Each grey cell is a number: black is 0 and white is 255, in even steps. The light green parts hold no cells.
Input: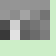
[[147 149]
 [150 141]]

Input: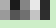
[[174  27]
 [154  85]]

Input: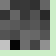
[[121  54]
 [ 51 101]]

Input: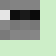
[[127 131]
 [229  13]]

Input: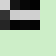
[[211  20]
 [ 51 204]]

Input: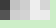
[[ 59 194]
 [ 84 207]]

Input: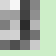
[[215 246]
 [161 158]]

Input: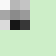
[[248 183]
 [166 139]]
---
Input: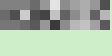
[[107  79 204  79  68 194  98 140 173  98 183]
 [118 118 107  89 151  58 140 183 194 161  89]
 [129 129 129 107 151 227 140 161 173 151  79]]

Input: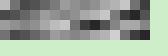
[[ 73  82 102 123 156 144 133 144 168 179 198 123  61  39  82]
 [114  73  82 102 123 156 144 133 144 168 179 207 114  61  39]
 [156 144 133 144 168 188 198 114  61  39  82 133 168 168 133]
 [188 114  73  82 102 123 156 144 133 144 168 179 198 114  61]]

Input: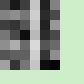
[[ 62  52  85 197  33 152]
 [ 73  24  62 197  33 130]
 [ 85  96  96 206  52 142]
 [118  73  14 185  43  73]
 [130 142 118 206  43  73]
 [142 173 106 217  85 106]
 [161  52 118 197  14   5]]

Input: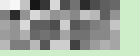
[[126  43 147 216 184 147 156 136 196 184  95 147]
 [156 147 175 104 114 104 165 114 114 136 136 165]
 [165 147 216  95  95  77 206  86 104 126 136 196]
 [184 126 126 184  86 206 206  65 126 156 175 165]
 [237 247 196  22  54 216  77 114  43  77  95 104]]

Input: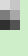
[[ 48  82]
 [124 167]
 [218 198]]

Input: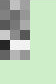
[[ 37 242 242]
 [ 87 120 170]
 [ 99 181 150]
 [120 192 161]
 [129 110 150]
 [202 138  87]]

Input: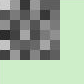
[[ 44  65 165  74 122 144]
 [ 65 153  65 132  74  94]
 [ 84 122  84 132  55 113]
 [144  74 132  84 144 122]
 [195 104  94 104 165 104]
 [205 153  55 153  94  94]]

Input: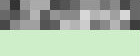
[[ 72 137 160 160  84  94 192 180 204 116 137 180 125  60]
 [104  84 125 180  94 149 137 137 215 180 192 160 215 104]
 [125  51 149 170 170  72  84 104 149 149 116 137  72 104]]

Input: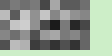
[[ 80 187 177  60  80  51  80  51 102]
 [102 122 111 122  71 167  91  91 111]
 [111 197 206 145  71  27 122  39  71]
 [134 111 145  80 155 167 122 134 102]
 [187  91 197 145 197 134 177 145 134]]
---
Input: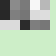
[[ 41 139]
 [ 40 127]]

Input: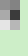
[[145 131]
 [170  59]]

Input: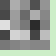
[[ 82 173]
 [ 72 157]]

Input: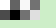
[[255  99]
 [ 75   1]]

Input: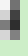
[[244 114]
 [211  65]]

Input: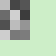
[[190  70]
 [107 208]]

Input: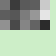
[[117  59]
 [ 93  87]]
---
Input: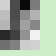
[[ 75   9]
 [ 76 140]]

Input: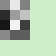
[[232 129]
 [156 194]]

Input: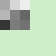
[[214 237]
 [129 103]]

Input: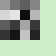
[[115  94]
 [228  14]]

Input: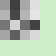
[[ 63 168]
 [ 71 181]]

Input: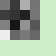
[[ 58 174]
 [ 51  33]]

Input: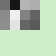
[[ 22 180]
 [238 130]]

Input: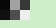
[[162  56]
 [ 78 238]]

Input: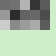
[[113 180]
 [ 44  99]]
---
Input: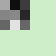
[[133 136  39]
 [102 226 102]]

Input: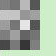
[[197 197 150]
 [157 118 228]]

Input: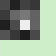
[[ 58 104 120]
 [ 31  75 238]]

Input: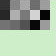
[[ 39 175 121]
 [115 106  82]]

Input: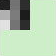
[[177 124  28]
 [225 116  44]]

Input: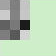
[[203 131 198]
 [ 97 121  27]]

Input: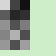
[[ 91  38  47]
 [146  81 124]]

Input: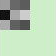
[[ 19 169 205]
 [172  96  80]]
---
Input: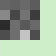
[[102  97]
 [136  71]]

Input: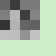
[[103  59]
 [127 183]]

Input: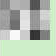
[[138 180]
 [162 126]]

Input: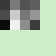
[[ 57 123]
 [ 75 203]]

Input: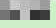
[[153 199]
 [117  82]]

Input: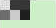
[[221  56]
 [109 203]]

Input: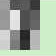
[[157  84]
 [150 229]]

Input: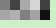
[[127  66]
 [166 176]]

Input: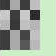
[[ 57 169]
 [200  60]]
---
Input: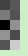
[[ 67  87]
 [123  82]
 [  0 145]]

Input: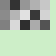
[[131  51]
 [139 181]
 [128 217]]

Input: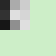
[[ 39 171]
 [ 50 223]
 [ 22 143]]

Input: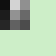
[[ 15 211]
 [ 28 146]
 [ 38  97]]

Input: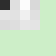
[[ 45 223]
 [229 226]
 [219 222]]

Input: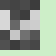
[[ 73  68]
 [217  73]
 [215 103]]

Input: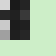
[[214  26]
 [ 40  33]
 [202  28]]
